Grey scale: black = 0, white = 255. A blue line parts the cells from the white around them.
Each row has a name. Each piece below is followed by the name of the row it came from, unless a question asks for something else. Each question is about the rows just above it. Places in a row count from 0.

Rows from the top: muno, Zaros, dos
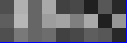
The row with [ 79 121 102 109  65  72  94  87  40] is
dos
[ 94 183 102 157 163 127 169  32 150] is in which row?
Zaros
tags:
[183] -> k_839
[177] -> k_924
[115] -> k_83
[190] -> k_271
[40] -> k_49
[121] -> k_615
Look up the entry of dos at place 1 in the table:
k_615
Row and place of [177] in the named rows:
muno, 1

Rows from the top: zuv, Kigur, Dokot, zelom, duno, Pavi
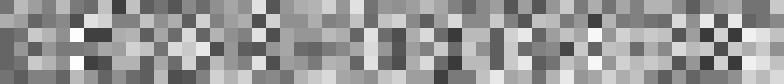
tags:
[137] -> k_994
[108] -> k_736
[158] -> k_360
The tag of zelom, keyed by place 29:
k_360
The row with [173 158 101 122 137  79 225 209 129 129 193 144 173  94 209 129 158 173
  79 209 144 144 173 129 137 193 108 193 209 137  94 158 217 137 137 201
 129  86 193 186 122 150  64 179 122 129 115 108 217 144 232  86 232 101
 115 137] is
Kigur
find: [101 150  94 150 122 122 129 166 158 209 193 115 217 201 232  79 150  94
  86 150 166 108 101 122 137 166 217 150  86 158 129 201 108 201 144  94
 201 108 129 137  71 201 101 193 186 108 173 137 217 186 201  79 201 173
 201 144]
zelom
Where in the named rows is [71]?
zelom, 40
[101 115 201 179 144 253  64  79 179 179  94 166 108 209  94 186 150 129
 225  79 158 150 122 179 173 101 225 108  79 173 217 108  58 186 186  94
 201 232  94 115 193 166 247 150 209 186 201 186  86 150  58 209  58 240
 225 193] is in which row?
duno

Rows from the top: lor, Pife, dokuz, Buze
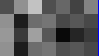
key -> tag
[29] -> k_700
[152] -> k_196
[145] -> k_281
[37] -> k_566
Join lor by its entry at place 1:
k_281
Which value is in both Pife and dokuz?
[87]

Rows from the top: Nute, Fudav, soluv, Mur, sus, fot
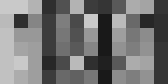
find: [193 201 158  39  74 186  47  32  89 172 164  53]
sus
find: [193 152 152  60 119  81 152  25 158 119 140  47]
soluv
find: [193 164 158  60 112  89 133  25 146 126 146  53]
Mur
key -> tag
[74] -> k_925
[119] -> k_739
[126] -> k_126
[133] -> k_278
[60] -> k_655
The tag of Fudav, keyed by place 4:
k_126

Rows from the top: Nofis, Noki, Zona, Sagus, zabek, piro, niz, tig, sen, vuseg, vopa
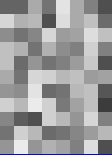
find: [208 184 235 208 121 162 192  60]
tig
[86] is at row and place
niz, 7
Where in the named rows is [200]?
zabek, 6
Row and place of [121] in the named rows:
tig, 4
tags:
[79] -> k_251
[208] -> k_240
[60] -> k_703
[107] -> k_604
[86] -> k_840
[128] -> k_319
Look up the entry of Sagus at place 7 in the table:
k_319
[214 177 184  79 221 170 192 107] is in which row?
Noki
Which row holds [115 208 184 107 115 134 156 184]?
vuseg

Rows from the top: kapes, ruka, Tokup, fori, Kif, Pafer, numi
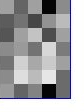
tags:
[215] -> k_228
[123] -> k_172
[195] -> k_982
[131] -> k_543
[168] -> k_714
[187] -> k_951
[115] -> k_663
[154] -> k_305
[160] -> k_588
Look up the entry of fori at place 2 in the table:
k_663
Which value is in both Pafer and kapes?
[139]
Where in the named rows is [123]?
fori, 4
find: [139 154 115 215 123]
fori
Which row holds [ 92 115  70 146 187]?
ruka
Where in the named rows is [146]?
ruka, 3

